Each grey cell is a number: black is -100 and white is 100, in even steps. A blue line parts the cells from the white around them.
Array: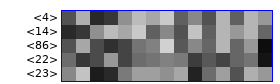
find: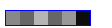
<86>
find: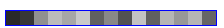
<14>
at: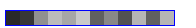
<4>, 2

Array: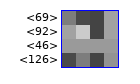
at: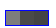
<69>, 0
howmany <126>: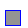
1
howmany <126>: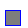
1
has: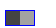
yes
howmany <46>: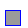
4

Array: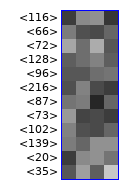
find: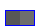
<96>
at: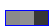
<116>, 1
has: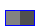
yes
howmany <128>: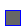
0
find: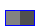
<102>
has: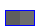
yes
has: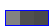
yes

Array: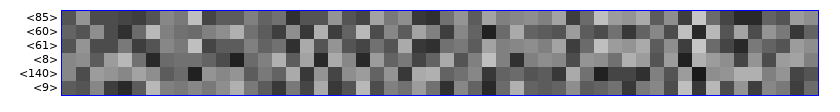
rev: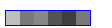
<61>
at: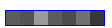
<60>, 34
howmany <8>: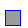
6
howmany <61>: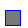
4

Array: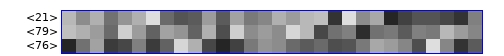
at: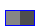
<76>, 24
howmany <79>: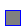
2
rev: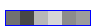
<79>

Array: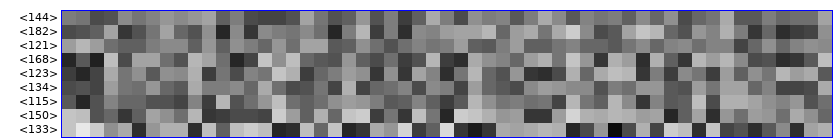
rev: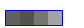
<144>
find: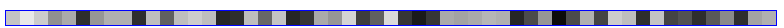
<133>

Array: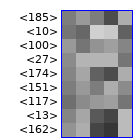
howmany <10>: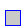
1
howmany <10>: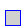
1
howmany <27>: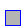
3
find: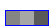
<13>
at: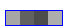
<174>, 1
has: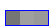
no

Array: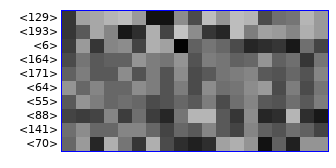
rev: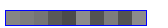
<171>
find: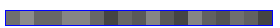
<141>

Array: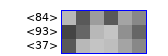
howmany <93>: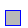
1
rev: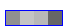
<93>
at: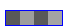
<84>, 1
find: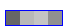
<93>
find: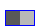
<37>

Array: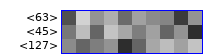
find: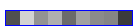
<63>
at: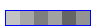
<45>, 3
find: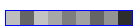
<45>

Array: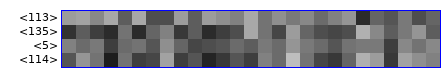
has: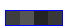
yes
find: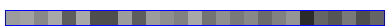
<113>
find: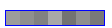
<113>
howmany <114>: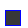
3

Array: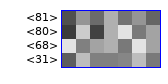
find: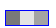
<68>
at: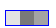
<80>, 4
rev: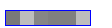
<31>
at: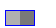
<68>, 3

